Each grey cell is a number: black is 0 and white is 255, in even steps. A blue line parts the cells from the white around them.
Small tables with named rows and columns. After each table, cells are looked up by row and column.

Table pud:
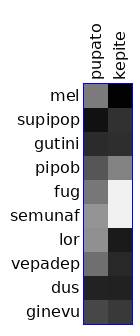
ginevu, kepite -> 57
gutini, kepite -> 46
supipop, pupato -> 17
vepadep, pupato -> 111
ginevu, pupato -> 71
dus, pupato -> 34
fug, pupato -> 119
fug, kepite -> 241

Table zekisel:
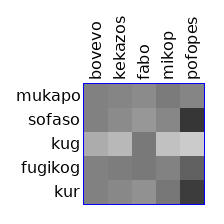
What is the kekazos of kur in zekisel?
136
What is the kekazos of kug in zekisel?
184
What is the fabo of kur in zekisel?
145
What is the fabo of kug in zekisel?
121
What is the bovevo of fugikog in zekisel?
129
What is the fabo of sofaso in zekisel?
151
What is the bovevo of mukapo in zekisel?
129
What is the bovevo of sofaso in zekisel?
129
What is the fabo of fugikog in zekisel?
121
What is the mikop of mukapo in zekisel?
123
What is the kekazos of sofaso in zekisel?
139
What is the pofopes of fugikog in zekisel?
97
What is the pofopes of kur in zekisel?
60
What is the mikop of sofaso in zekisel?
135
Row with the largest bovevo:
kug

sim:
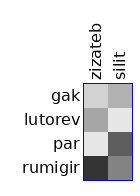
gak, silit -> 177
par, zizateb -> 230
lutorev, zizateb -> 166
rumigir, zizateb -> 52
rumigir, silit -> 131
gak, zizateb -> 210
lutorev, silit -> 230
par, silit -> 93
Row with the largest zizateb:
par

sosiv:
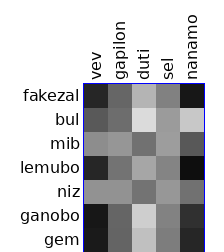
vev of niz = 146
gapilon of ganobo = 101
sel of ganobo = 130
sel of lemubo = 132
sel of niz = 151
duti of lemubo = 166
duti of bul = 219
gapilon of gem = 100
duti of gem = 192
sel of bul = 155
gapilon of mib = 150

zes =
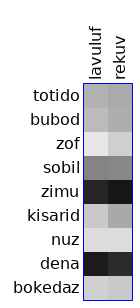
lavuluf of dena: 27
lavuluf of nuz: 220
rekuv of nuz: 220
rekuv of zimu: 22
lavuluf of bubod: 187
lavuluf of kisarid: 201
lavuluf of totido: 178
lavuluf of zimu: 37
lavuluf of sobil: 132
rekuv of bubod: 174

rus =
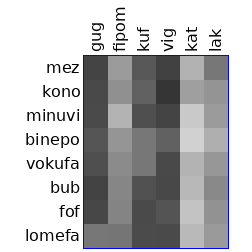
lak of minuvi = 155
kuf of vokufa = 119
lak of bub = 137
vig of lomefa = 74
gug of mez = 68
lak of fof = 146
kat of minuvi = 201
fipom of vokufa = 139
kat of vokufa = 179
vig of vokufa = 73
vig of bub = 72
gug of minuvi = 74
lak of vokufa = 151
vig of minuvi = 68

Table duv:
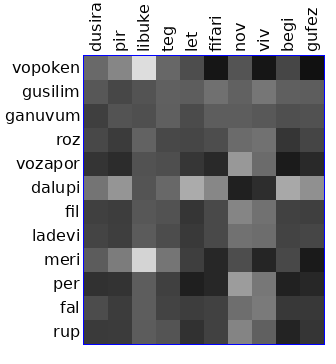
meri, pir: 124
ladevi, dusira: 68
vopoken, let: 77
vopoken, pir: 134
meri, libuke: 212
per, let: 31
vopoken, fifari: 22
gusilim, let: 93
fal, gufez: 56
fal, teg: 67
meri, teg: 117
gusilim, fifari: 112
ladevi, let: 57
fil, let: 53
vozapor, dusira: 52

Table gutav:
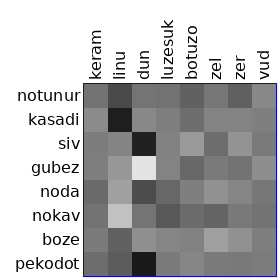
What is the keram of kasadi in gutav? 139
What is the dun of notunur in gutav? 116
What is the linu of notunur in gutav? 74
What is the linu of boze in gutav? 97
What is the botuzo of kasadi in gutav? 110
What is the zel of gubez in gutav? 122
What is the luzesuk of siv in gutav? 130
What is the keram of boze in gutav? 123
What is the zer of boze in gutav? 144
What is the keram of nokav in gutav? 115
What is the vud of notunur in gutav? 136
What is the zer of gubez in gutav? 115
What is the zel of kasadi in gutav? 131
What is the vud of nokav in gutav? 115
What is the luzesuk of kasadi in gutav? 126
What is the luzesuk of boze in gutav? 133
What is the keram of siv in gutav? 125

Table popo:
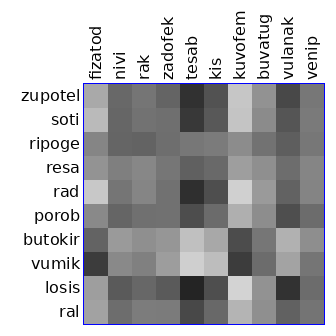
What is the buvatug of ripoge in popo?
114
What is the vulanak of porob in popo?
78
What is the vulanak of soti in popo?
85
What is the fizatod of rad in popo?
200
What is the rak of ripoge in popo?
99
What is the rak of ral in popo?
124
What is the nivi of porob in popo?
101
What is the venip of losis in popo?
108
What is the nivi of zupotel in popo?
104
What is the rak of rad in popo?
133
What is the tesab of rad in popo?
47

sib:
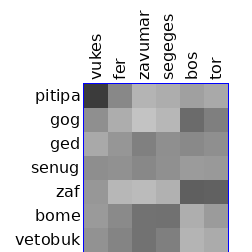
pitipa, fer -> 136
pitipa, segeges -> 173
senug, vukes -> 142
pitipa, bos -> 160
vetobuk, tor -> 171
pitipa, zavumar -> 180
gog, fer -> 173
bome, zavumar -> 114
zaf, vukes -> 151
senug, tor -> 153
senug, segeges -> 144
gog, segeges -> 183

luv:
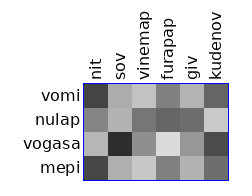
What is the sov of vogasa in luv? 45
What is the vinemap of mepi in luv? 199
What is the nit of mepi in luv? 70
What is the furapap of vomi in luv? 128
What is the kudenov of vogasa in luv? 75
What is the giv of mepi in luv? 178
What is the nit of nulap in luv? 133
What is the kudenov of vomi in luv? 101
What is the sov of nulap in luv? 178

